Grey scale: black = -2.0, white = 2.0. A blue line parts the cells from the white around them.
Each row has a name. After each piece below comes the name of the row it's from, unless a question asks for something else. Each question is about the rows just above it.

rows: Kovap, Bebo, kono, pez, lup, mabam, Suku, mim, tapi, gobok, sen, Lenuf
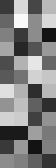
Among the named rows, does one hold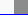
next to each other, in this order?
yes
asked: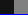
sen
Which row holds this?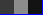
kono

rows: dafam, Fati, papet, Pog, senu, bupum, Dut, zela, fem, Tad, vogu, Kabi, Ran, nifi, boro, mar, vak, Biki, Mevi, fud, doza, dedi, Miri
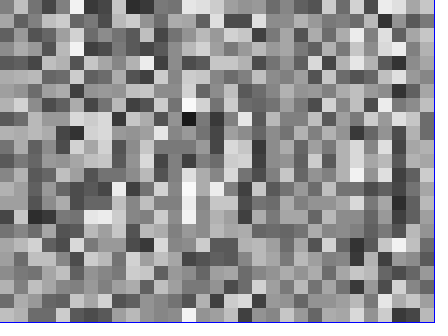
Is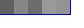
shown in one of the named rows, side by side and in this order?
no
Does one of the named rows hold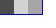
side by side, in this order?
yes
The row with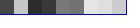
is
dafam
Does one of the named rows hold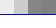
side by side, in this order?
yes
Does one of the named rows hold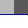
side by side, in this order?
yes
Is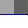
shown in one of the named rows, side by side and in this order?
yes
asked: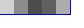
zela

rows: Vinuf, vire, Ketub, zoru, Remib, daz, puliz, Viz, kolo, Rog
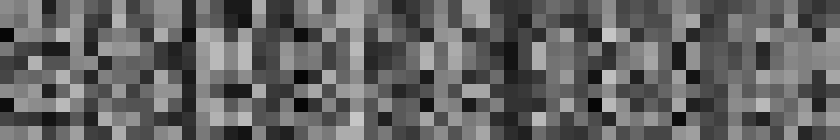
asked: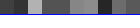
vire
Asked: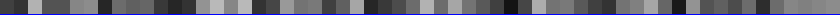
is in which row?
Remib

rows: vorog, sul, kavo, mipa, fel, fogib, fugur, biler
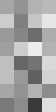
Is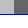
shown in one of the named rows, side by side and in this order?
yes
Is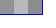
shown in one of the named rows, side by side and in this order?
no
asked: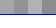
fugur

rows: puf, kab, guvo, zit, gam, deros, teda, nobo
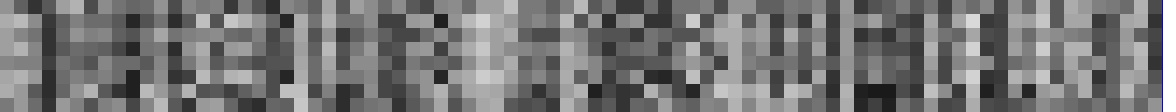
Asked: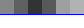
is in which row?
teda
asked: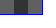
zit

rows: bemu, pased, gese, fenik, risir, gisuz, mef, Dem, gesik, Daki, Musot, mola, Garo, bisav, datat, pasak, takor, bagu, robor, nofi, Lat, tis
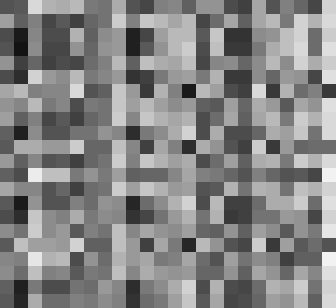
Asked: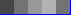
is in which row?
pasak
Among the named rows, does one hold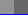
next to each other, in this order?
yes
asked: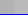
robor
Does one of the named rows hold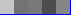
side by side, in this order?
no
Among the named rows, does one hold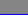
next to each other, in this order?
yes

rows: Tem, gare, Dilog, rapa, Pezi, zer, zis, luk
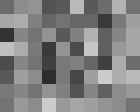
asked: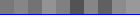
zis
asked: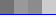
luk
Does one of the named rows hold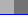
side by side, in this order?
yes
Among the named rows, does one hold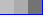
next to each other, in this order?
no
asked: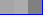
gare
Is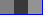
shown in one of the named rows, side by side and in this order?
no

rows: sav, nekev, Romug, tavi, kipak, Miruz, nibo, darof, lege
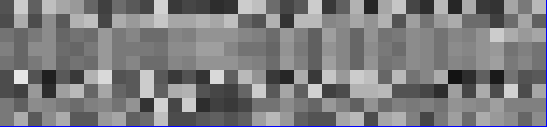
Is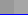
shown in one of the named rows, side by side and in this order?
yes
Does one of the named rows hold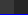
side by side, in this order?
yes
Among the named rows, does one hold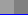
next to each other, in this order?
yes
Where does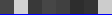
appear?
sav

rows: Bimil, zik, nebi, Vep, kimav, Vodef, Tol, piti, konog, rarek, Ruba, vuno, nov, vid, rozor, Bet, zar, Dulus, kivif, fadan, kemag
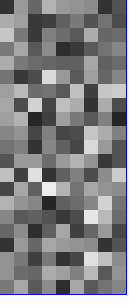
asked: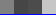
rarek
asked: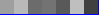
Tol
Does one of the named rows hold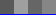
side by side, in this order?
yes
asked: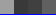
zik
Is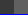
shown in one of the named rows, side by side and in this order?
no

